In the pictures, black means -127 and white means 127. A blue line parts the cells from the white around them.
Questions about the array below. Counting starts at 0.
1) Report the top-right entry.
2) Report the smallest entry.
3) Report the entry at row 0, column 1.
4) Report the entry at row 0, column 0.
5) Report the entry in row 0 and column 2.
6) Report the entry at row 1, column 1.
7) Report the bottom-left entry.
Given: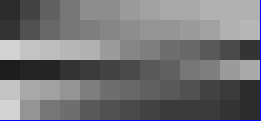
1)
49
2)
-99
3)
-60
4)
-83
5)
-30
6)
-46
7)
83

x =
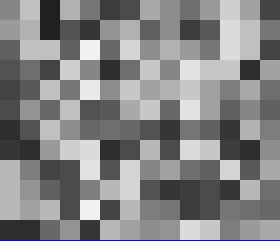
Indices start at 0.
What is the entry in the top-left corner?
6
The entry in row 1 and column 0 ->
26
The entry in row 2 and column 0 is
-31
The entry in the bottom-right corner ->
41
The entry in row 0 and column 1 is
64
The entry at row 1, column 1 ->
49
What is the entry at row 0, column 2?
-95
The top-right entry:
-60
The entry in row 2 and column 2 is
64
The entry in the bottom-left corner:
-81
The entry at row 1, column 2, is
-95

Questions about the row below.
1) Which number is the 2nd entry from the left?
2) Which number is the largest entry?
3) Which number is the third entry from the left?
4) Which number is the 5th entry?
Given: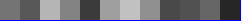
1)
-39
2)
65
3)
53
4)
-68

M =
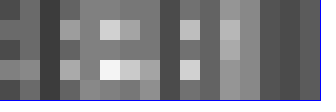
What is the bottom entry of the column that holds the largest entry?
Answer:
0
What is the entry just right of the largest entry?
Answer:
74
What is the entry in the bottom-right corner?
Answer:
-36
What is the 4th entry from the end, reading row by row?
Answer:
8
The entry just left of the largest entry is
0
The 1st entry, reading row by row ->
-52
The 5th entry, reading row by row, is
0
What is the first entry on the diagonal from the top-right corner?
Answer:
-36
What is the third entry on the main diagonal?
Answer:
-67
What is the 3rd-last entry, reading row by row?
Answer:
-44
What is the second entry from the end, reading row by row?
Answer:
-52
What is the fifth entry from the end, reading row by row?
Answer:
21
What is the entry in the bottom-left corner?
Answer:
-52
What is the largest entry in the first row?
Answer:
21

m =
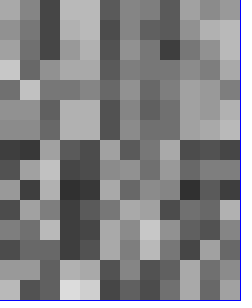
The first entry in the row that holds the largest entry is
57
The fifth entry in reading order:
57
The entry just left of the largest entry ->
-31
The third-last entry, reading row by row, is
41
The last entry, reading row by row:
33
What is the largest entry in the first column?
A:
71
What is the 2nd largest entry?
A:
79
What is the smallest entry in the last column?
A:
-65
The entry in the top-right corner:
25
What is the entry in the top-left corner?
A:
41
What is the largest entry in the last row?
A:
92
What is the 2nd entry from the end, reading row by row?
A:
-23
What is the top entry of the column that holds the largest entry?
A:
57
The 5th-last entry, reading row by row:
-51

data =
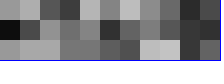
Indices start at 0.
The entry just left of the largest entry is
61
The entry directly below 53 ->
4
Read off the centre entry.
-78
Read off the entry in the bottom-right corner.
-28
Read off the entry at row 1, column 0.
-114
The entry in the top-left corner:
25
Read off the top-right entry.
-53
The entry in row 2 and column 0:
25
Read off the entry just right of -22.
-84
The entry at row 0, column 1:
46

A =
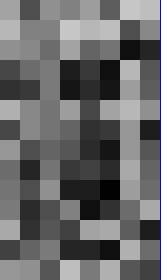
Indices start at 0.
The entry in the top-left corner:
35
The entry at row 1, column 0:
55
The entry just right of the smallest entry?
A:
29
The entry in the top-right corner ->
62
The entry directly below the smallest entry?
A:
-78
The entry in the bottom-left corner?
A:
22
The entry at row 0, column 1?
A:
-49
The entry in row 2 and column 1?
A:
8
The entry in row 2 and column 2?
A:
-19
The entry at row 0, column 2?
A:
16
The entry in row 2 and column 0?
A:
16
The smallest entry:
-125
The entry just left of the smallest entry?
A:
-98
